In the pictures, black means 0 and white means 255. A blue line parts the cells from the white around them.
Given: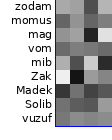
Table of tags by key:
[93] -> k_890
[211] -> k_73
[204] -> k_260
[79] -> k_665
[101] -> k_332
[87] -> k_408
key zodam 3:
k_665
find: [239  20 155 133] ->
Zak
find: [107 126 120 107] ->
vom
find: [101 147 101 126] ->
momus

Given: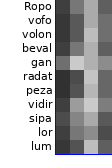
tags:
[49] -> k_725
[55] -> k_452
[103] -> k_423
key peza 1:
k_725
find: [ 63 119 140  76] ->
lor
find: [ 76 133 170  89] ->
sipa
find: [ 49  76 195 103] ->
radat

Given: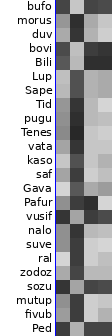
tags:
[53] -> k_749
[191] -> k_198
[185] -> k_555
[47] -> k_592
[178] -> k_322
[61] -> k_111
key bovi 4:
k_749
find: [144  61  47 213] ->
Pafur
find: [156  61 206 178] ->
fivub

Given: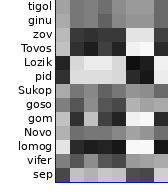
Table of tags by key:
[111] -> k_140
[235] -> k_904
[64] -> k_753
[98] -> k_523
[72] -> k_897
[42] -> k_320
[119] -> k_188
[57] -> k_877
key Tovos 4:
k_753
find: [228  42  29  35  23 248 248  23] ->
lomog
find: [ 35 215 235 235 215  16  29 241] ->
Lozik

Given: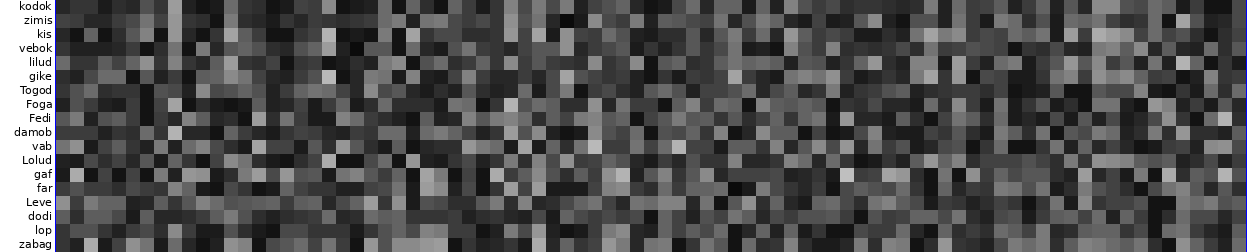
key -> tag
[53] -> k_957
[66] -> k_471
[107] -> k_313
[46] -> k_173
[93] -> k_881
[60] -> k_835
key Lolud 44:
k_835
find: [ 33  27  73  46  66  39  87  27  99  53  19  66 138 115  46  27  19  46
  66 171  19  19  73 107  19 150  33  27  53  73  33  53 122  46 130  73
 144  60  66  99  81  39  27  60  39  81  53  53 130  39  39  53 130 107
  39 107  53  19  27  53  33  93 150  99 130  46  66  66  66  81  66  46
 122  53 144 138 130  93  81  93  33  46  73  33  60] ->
Lolud
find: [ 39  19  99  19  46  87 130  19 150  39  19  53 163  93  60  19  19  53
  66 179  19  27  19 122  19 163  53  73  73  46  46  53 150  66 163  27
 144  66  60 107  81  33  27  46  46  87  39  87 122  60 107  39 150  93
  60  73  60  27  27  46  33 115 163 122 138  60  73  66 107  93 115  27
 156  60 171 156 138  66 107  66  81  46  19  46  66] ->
kis
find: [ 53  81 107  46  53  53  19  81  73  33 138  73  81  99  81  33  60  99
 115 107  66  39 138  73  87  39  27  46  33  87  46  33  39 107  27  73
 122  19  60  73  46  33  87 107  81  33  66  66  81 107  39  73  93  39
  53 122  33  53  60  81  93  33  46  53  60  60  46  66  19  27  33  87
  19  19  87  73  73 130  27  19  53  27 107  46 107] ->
Togod
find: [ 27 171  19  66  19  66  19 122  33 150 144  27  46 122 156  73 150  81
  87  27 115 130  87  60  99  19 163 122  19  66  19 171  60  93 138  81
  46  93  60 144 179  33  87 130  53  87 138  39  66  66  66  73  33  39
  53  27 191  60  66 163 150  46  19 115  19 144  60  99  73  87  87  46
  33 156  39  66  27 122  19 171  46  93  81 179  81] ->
gaf
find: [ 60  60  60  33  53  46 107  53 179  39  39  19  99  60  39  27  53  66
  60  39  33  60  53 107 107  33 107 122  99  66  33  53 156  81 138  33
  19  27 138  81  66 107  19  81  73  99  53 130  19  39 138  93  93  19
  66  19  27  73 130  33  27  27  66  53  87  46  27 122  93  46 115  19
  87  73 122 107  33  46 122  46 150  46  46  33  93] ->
damob

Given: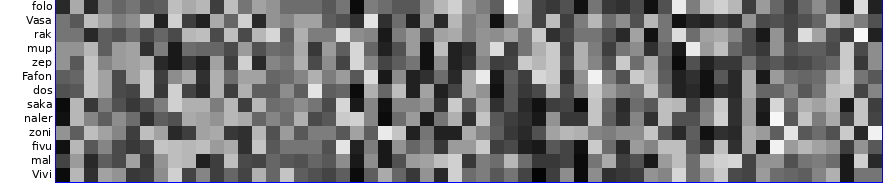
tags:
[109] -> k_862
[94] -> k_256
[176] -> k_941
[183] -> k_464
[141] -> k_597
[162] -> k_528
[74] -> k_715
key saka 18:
k_597
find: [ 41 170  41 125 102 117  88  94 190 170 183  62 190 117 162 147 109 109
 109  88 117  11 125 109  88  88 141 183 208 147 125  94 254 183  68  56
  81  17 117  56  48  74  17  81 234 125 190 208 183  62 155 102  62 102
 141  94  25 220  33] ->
folo
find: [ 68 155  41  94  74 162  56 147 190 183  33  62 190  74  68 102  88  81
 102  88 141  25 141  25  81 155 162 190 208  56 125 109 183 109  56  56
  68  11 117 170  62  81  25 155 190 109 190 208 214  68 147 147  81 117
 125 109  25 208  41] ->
mal
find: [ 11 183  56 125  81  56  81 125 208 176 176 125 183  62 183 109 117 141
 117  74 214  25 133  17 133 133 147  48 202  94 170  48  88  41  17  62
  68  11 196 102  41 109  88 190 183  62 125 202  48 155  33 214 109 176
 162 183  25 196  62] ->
saka
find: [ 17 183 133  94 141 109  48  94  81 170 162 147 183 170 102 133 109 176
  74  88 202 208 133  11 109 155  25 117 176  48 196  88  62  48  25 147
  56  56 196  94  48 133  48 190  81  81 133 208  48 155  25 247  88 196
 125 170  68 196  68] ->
naler

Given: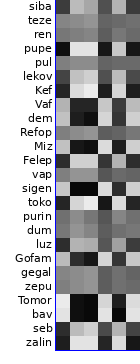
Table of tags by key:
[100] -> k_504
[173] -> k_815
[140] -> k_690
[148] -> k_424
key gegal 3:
k_424
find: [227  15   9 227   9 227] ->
bav
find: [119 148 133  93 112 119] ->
dum
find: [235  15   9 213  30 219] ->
Tomor
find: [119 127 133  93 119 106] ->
ren

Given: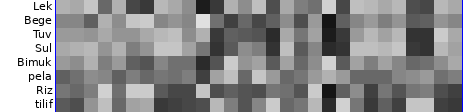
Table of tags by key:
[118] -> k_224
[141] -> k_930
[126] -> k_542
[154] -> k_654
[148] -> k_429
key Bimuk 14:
k_429
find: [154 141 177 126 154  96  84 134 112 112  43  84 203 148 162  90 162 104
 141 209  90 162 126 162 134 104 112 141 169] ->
Bimuk

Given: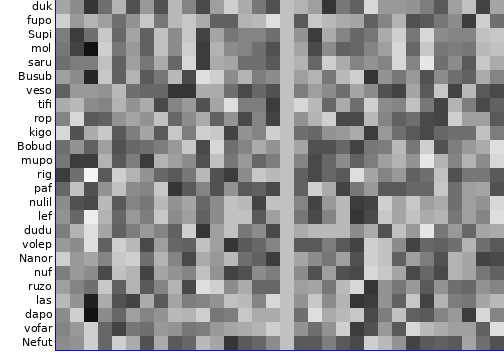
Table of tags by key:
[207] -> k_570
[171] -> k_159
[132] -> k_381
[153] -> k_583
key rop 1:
k_381
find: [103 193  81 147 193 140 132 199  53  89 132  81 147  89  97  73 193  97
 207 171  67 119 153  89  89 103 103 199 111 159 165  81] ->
paf
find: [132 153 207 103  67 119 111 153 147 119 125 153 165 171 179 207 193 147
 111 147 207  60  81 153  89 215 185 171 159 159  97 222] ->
vofar

